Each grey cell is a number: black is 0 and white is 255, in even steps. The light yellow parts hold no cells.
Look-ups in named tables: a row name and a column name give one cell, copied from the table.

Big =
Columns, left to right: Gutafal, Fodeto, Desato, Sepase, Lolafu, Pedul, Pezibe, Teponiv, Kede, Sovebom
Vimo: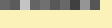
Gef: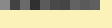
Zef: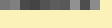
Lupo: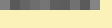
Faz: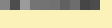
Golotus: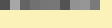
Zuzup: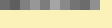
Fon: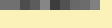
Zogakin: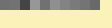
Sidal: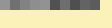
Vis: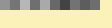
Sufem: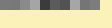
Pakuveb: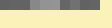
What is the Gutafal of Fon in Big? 112
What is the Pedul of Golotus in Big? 119
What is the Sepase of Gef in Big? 48
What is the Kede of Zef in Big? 78
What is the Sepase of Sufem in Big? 165
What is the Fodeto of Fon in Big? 112
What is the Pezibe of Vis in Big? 67
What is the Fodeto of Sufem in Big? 120
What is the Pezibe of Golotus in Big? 84
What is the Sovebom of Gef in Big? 95
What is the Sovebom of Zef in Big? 139
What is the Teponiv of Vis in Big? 115

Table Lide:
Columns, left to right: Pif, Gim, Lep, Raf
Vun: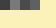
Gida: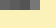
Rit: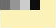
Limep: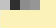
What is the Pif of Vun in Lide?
63
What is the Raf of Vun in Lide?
96
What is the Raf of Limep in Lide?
150
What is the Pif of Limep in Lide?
194
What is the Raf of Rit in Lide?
13
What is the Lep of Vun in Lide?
75
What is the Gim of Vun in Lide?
121
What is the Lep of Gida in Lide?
84
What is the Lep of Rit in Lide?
204
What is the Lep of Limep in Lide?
141
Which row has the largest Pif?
Limep

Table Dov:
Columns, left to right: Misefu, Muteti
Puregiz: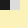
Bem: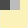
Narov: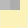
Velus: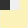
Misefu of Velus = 49
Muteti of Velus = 240
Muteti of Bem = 188
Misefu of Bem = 74
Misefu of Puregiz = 27
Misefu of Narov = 186
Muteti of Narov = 173
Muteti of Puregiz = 220
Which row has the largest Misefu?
Narov

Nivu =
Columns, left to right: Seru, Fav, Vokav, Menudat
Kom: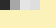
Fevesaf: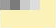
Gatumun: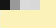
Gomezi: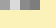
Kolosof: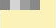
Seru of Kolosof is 134
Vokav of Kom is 228
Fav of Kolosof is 212
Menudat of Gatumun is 216
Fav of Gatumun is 153
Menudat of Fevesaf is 221
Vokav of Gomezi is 138
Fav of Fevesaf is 123
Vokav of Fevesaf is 203
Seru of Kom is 43

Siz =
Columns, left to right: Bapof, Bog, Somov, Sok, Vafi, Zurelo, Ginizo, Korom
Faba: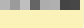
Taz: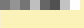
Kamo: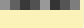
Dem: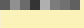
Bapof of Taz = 120
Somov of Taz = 117
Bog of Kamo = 97
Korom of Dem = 96
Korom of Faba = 71
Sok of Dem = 52

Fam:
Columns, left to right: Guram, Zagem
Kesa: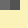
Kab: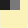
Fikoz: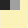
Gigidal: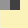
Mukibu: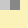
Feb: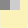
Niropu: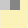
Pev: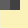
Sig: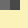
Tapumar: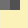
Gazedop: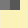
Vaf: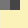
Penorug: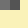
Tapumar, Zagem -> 81
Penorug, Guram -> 112
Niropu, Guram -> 201
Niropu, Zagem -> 133
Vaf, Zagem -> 69
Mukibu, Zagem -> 135
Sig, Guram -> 107
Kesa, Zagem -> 83
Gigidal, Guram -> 148
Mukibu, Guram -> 200
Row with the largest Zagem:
Feb

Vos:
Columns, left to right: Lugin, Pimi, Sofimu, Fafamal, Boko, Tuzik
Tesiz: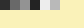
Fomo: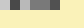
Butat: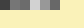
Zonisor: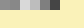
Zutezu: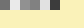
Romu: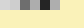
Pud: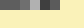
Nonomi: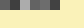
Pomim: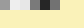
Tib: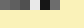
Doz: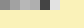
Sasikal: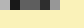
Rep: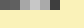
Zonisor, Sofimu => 217
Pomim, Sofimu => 231
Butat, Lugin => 64
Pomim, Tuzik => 114
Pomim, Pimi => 238
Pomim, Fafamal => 122
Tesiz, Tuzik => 185
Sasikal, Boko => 46
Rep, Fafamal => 199
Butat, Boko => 152
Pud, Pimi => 94
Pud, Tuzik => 91
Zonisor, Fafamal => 189
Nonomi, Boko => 109
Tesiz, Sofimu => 147
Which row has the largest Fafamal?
Tib

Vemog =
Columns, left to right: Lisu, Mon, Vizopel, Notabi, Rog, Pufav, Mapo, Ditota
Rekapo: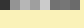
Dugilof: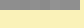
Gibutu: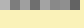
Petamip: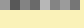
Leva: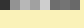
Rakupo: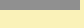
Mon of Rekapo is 148
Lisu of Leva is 50
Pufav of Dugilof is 146
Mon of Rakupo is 144
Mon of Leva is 147
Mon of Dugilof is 142
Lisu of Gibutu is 180
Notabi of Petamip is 106
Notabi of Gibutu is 111
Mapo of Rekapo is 118
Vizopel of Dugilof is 140
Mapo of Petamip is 155
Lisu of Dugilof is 143
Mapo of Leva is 116
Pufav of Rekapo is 114
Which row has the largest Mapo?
Petamip

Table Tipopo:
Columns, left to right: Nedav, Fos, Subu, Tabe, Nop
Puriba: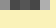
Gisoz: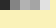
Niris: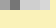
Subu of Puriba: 85
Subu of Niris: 208
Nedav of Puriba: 142
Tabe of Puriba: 71
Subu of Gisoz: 178
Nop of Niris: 215
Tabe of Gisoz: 165
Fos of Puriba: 73
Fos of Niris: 118
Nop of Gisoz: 225
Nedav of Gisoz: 42
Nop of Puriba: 175
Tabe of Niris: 207
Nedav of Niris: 161
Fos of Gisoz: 132

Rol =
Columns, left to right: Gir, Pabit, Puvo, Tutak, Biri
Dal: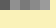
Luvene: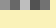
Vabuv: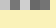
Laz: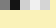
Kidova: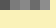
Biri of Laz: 213
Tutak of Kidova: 108
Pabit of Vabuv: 119
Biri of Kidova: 141
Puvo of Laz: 208
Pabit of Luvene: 104
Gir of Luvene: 145
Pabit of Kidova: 123
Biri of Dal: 155
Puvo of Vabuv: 207
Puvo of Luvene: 190
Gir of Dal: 92
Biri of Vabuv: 116
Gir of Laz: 124
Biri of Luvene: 114

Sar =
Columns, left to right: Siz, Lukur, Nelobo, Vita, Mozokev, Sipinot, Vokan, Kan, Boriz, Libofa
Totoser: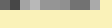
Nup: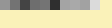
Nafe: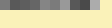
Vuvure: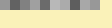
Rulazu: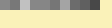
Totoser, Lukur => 71
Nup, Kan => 169
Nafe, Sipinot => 123
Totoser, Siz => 100
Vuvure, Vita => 160
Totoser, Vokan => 144
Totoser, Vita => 184
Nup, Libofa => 219
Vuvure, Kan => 94
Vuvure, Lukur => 98
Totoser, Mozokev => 150
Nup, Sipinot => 47
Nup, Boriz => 162
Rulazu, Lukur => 120
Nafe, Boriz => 74
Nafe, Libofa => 172
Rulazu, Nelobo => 193
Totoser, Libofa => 170
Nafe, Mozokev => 133
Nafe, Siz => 122
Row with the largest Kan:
Nup

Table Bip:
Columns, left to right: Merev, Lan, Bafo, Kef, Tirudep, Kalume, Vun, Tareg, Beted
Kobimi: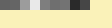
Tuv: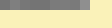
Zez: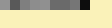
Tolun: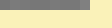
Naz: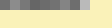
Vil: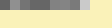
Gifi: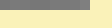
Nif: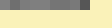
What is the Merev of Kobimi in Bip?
98
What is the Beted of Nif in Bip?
86
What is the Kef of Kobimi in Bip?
233
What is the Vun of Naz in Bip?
132
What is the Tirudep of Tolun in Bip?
119
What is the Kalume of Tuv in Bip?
123
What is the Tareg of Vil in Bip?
122
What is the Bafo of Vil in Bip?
116
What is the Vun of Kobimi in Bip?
115
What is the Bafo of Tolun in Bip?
121
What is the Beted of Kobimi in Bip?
70
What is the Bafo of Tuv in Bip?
119
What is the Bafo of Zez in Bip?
127
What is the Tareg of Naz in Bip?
110
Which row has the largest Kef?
Kobimi

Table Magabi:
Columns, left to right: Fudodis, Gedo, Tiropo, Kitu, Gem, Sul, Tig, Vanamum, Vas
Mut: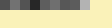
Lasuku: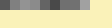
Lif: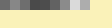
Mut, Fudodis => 80
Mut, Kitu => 39
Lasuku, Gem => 100
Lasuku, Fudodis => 88
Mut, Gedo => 114
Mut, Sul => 111
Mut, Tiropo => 83
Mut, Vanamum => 92
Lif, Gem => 77
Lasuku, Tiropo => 147
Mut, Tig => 87
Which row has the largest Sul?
Mut

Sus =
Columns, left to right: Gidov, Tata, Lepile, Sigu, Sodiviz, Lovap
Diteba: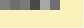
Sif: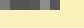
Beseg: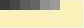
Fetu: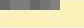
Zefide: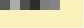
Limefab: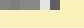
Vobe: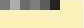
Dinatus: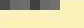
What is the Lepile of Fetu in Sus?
125
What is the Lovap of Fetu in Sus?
128
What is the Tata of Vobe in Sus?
173
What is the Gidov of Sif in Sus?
124
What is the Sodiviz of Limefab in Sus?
228
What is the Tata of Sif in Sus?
85
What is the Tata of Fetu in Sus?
124
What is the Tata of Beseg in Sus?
71
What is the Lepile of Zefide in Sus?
79
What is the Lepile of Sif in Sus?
85
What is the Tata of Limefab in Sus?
126
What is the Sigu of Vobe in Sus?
126
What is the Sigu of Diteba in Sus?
73

